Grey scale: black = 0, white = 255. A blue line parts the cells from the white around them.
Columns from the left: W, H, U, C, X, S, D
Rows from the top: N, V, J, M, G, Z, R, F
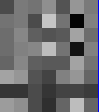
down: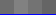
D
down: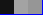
S
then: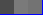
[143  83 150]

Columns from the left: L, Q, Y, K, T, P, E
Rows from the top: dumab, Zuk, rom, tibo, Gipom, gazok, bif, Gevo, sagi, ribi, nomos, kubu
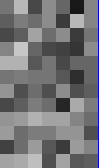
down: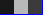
P
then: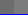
[124 148 148]
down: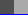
P

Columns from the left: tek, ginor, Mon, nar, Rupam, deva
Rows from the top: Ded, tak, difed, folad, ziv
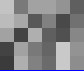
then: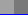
[101 201 147]
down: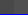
Rupam
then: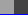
[175  95  80]
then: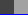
[121 101 201]

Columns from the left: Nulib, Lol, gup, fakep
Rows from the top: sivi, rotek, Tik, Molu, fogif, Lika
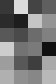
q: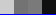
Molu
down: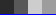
Nulib

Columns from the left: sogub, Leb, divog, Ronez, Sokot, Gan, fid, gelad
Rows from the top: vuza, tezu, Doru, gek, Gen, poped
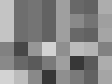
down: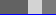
Ronez
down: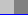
sogub
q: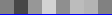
gek
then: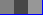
[211 143 188]
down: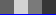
Ronez

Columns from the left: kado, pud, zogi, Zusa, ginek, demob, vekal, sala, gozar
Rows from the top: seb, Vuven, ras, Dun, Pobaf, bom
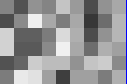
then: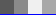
[109 175 160]
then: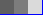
[175  76 146]
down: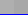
demob

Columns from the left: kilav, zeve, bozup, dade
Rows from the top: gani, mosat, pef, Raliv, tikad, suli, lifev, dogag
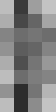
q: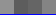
Raliv
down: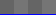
bozup
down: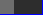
zeve
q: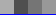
tikad
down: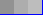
kilav
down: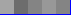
dade
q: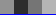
lifev

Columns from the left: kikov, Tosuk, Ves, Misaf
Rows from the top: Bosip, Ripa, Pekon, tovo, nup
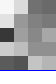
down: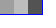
Tosuk
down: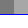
Misaf
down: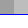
Tosuk
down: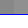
Ves
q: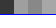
Pekon

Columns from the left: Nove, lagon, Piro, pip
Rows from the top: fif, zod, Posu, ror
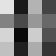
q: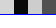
Posu
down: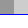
Piro
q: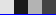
fif
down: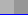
Piro
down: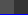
pip
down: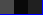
lagon

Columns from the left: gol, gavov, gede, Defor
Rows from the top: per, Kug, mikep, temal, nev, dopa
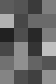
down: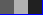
gol
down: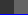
gede
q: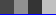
temal
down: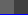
gede
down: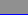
gavov
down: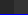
gede

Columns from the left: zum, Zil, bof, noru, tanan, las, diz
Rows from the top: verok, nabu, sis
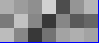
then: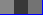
[163 175 163]
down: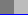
zum
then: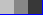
[135  89 102]
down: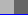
diz
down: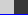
noru
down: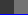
noru

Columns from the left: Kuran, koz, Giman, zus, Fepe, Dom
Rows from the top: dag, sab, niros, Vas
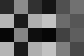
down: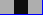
Giman
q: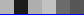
sab
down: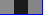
koz
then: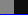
[ 6 65 94]
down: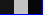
zus

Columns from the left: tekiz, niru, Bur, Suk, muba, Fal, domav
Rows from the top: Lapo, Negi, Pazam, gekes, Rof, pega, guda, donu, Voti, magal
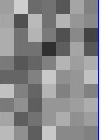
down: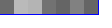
Bur
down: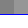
muba
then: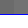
[ 87 165 129]
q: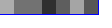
gekes
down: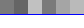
tekiz
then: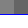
[180 129 150]

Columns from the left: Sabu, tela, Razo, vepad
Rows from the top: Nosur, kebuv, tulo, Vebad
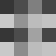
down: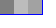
Razo
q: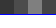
Nosur
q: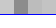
Vebad
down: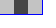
vepad

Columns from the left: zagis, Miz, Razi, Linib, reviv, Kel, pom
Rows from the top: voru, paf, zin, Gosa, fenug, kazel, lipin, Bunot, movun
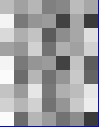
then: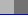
[149 201 100]
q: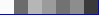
movun
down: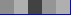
reviv
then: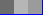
[114 141  58]
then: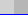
[209 114 149]
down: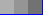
reviv

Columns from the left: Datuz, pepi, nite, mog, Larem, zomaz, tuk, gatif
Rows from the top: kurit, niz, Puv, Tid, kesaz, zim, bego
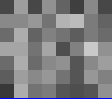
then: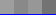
[ 85 151 129]
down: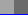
Datuz
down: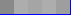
pepi
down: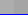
pepi
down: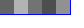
Larem

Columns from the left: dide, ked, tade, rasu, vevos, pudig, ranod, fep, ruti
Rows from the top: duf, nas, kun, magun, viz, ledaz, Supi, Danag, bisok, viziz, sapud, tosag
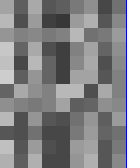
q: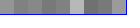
kun
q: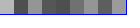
bisok
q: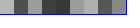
nas
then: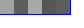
[121 143  71]

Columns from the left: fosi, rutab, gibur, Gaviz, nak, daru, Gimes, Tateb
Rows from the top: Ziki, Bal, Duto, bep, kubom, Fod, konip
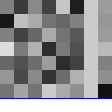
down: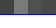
rutab
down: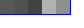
daru
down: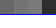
nak
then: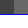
[170 116  88]
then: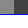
[197  30 203]
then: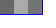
[ 88 203 156]
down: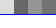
fosi

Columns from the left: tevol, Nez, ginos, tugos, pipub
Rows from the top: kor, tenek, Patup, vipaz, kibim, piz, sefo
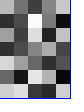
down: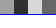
tevol
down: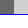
tevol

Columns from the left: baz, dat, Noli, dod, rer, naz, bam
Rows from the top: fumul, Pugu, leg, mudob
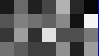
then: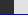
[ 78  78 121]
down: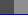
rer
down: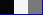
bam
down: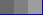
dat
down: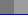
bam

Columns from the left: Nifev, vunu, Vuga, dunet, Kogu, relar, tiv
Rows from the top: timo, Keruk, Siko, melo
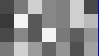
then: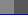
[243 121  94]
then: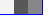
[128 207 186]
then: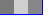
[128 207  72]
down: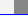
vunu

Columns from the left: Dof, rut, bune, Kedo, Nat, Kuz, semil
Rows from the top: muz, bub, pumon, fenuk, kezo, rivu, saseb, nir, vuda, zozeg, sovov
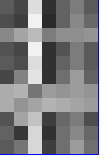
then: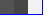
[ 49  83 124]
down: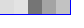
bune

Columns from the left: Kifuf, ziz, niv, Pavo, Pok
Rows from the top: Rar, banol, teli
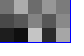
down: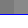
Pok
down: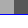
ziz

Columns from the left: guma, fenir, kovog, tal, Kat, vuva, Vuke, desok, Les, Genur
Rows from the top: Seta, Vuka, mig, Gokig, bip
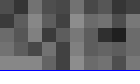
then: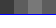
[ 47  31 107]
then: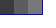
[93 47 31]
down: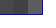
Kat
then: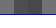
[72 86 53]
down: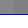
kovog
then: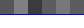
[ 47  31 107]
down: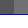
desok

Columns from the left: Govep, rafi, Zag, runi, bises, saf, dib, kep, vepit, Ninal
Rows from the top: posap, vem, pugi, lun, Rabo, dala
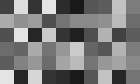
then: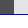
[ 38 202  52]
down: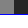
rafi
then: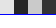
[ 32  79 179]
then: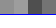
[137 137 144]
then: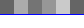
[ 86 179 124]

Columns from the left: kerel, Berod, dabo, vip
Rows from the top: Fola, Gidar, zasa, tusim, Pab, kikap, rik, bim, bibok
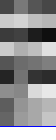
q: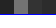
kikap
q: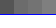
Pab
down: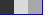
dabo
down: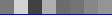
Berod

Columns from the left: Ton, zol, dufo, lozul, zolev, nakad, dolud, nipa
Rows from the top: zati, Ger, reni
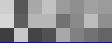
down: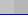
lozul
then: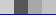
[155 143 161]
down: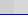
Ton
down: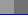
zolev

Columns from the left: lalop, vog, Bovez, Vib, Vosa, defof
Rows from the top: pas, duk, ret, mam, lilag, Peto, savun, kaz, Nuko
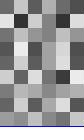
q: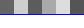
kaz
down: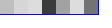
Vosa

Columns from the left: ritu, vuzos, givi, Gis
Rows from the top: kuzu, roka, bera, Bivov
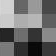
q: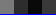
Bivov
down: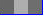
vuzos
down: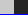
ritu
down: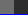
vuzos
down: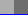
vuzos

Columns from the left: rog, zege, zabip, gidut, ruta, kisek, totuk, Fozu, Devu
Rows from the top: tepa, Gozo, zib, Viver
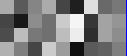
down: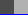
rog
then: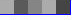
[ 31 223 105]
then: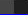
[223 105 120]
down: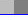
zege

